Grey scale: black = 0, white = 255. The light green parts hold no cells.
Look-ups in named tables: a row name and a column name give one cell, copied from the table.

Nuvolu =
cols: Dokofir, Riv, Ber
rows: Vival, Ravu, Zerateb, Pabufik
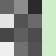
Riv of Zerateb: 95
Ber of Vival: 42
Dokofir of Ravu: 228
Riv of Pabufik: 113
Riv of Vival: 141
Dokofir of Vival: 101
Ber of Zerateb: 76
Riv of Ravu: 83
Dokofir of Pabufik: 239
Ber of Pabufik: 82
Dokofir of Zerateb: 70
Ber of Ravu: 106

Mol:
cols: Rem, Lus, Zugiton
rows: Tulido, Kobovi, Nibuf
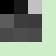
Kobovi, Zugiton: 59
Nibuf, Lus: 77
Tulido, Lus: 25
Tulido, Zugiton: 193
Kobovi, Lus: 61
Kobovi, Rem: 92
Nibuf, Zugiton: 74
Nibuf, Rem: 73
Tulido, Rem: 0

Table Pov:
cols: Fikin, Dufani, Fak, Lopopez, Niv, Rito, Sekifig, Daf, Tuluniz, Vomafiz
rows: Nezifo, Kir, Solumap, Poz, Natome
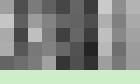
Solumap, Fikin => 170
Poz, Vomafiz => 156
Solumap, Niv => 64
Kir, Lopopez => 131
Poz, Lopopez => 130
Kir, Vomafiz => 169
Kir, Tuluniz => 128
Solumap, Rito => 102
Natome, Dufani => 110
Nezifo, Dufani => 79
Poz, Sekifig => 36
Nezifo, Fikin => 159
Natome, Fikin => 100
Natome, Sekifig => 50
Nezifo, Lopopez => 96
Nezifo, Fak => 123
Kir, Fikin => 197
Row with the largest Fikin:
Kir

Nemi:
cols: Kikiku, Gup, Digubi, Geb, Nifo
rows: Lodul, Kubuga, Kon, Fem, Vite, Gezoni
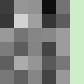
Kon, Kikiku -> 153
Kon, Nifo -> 156
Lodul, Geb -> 14
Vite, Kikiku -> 95
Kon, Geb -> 136
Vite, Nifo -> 119
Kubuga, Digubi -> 160
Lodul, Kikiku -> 61

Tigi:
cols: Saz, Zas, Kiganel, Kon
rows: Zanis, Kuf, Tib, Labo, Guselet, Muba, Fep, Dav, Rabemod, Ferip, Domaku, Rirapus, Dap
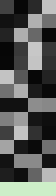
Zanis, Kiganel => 41
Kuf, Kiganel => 177
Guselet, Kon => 49
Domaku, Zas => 24
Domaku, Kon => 113
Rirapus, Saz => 18
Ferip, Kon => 11
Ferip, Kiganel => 49
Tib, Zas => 175
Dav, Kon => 136
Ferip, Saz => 63
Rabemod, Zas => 157
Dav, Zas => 17
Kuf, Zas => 25

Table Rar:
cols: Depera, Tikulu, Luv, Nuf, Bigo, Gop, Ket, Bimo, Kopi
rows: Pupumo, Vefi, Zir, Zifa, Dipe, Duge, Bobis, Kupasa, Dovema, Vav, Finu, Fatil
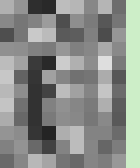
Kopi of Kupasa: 92
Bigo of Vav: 174
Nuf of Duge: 161
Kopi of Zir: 150
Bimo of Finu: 102
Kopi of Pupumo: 109
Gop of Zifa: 128
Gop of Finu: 188
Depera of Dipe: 188
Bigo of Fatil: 116
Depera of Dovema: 172
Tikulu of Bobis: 141
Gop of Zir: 93
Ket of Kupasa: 122
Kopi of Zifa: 137
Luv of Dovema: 50
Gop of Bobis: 161
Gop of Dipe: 176
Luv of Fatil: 184

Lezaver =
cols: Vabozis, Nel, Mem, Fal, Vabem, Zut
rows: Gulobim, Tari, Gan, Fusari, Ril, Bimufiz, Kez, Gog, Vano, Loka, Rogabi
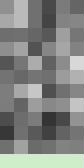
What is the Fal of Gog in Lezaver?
136
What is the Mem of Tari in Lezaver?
112
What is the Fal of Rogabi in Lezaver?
113
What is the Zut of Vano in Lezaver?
147
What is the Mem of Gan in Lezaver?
102
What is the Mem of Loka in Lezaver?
89
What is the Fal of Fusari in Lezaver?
134
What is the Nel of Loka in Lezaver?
112
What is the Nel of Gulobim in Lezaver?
186
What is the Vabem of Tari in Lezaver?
131
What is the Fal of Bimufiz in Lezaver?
112
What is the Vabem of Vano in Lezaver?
72
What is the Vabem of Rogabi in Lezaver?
130
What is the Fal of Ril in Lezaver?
97
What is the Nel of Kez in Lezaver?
168
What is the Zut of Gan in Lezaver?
118
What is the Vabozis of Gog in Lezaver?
124

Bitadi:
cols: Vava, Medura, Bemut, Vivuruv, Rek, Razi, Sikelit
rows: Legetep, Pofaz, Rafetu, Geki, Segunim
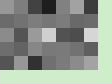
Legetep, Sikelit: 60
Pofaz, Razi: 105
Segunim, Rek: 123
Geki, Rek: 122
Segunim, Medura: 151
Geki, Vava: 110
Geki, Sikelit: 95
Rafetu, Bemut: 154
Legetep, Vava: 151
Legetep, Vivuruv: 30
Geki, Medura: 99
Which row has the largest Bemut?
Rafetu

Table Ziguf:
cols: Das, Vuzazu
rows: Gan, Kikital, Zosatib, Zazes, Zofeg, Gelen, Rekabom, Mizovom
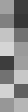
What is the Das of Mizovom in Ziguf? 151
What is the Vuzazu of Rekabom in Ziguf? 96
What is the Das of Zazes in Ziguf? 213
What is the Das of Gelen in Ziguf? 114
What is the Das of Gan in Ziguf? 161
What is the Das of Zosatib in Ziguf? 196
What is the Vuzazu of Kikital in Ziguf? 55
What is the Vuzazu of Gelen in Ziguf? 199
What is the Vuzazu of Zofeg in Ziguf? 159
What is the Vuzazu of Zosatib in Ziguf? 113
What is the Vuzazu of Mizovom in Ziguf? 182
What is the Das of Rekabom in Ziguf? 211
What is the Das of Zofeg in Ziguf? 61
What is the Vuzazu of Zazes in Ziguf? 154
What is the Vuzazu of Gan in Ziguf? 61
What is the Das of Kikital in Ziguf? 128

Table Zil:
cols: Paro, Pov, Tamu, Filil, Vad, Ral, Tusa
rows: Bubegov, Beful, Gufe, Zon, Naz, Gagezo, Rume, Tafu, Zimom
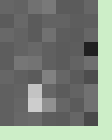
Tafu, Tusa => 113
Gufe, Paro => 104
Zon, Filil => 96
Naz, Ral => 99
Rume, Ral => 99
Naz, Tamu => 115
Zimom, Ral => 102
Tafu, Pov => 102
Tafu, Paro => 96
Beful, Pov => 104
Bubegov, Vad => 91
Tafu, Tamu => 205
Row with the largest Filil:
Tafu

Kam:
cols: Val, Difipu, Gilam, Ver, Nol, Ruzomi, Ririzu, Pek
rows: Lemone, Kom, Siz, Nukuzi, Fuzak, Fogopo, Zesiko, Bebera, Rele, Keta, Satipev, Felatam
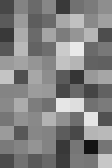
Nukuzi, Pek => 120
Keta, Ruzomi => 72
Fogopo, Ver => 141
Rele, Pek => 81
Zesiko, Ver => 153
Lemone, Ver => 135
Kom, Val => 90
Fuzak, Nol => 194
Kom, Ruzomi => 193
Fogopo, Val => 196
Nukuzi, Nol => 203
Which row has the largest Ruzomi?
Nukuzi

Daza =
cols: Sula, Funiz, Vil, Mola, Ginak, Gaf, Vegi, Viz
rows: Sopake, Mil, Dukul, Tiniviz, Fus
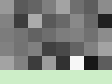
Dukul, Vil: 98
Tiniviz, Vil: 128
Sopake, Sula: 153
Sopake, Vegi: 93
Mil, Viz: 32
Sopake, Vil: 100
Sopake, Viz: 140

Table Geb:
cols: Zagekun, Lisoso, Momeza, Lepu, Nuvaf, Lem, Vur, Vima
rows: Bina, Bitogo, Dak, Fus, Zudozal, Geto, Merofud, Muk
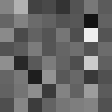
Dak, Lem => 78
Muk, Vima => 81
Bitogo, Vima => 98
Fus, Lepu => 85
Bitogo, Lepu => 98
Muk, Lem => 126
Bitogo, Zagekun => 101
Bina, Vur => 120
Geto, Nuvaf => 88
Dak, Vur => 238
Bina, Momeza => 66

